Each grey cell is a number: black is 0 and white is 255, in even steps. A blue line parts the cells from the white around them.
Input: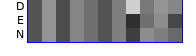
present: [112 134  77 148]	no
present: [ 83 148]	yes
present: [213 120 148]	no
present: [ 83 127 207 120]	yes

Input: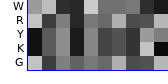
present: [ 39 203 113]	yes
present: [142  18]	no
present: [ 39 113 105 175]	no
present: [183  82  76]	no
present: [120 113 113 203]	no

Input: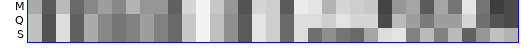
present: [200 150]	yes
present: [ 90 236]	yes
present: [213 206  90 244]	no
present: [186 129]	yes
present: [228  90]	no

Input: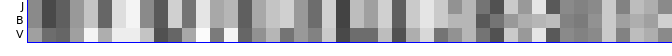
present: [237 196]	yes
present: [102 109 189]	no
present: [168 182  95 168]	yes
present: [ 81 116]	no
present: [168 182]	yes
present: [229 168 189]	no
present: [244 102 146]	yes

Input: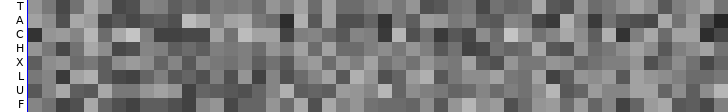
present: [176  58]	no
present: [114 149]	yes

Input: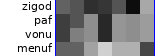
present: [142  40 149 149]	no
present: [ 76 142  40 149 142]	no
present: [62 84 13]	no

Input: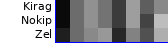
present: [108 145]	yes
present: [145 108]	no
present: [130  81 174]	yes

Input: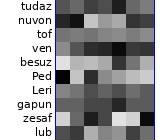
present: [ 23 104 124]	no
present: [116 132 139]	yes
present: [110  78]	no

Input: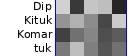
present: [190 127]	yes
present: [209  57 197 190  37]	yes
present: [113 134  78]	yes
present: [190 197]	no
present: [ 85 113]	yes
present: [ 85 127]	no
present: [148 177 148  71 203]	no

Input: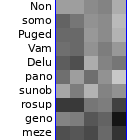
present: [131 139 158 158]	no
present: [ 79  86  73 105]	yes
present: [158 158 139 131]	yes
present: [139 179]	yes

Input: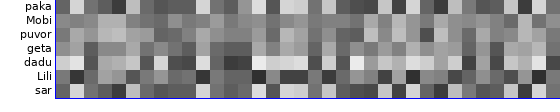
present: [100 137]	no
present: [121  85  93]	yes
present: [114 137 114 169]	no
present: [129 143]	no

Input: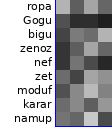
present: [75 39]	yes
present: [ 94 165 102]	yes
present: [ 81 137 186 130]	yes
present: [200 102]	no

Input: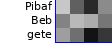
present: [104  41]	no
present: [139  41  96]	no
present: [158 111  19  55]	yes
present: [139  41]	no
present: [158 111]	yes

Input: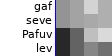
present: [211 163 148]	no
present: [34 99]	no
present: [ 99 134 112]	yes
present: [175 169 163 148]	no
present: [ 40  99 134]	yes

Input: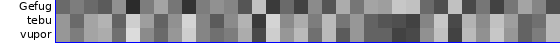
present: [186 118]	yes
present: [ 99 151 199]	no

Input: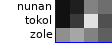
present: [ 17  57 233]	no
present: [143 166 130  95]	yes
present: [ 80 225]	no
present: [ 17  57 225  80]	yes
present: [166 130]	yes
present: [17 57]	yes

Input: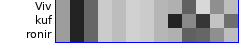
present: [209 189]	no
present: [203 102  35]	no
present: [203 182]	yes
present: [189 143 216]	no
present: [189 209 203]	yes
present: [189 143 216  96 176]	no

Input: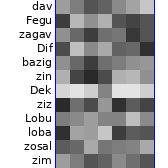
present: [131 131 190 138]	yes
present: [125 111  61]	no

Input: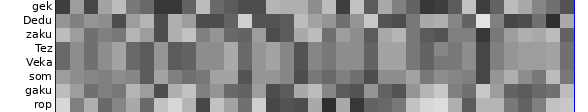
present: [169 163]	no
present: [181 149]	no

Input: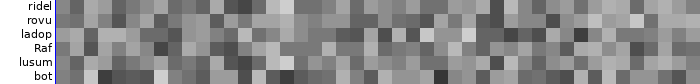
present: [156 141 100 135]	no
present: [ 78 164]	no

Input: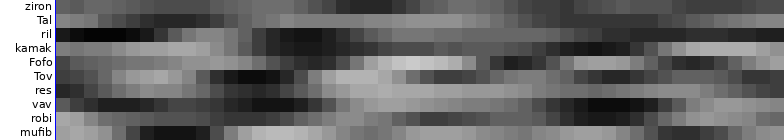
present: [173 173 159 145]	yes
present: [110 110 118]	no
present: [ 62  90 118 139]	no
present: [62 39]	yes

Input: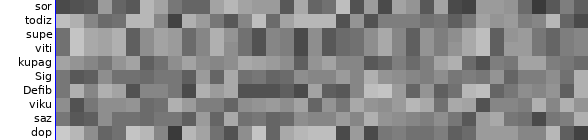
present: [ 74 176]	yes
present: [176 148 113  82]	yes
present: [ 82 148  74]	no
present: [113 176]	yes
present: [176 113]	no
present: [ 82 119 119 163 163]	no
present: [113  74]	yes

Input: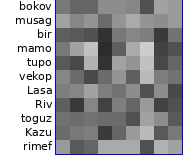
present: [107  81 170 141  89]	no
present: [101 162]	no
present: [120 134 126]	yes
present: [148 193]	yes
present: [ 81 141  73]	yes

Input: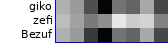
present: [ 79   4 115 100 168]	yes
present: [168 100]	no
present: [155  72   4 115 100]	no
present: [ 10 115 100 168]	no

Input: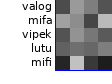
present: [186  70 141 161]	no
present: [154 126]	yes
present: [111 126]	no
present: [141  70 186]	yes
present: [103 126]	yes
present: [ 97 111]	yes

